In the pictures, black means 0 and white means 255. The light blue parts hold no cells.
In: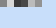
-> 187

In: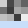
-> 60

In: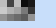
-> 92

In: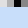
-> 6

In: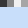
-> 240

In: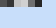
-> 111

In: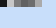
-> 109

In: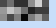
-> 165

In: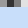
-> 125
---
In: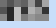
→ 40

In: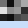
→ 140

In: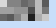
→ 160

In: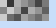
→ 203

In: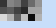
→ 93

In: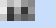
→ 66

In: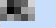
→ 2
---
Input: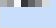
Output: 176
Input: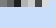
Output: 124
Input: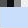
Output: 82
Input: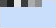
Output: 75
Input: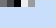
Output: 115
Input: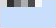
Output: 217
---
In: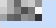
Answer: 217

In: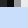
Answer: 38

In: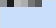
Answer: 146

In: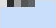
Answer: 224

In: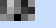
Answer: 72

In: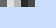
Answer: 101
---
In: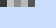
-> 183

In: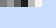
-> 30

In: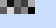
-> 62

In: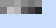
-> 136

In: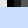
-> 86

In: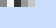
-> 152
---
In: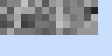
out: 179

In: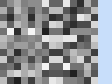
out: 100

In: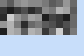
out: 105

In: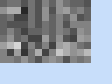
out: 99

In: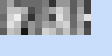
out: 224
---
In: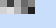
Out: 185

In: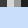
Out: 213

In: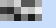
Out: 114

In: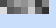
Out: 203

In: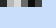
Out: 106

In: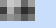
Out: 131

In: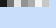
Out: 173

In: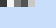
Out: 127
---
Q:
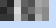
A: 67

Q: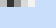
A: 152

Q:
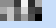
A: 155

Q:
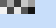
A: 230

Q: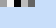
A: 5

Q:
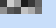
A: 194

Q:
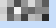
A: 188

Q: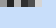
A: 48
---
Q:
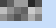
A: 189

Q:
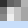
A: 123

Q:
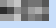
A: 43

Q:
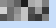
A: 209

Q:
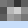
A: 80

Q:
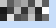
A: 24
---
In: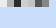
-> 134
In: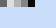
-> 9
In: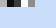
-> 141
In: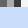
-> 245
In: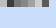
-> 91
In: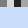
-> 165
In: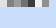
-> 144
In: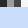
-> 247
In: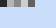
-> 97
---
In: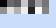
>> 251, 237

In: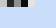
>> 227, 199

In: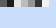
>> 242, 229

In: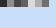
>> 218, 172

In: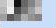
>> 238, 226

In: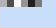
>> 249, 178

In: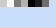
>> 248, 204

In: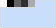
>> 247, 171

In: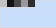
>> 194, 153

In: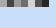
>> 211, 170
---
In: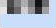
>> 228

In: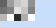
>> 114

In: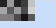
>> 166

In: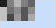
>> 193

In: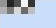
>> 177

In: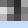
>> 221
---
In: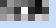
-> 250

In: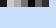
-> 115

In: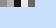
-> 22

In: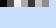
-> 171

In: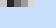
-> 112

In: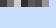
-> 47

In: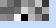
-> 213

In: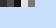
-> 21

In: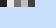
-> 118

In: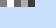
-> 100
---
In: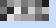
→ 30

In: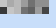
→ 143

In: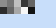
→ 101

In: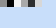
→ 215

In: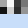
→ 118

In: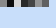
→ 96

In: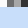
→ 51
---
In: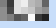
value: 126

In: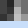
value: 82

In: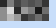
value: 185

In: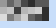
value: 125

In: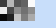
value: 35

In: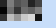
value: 189
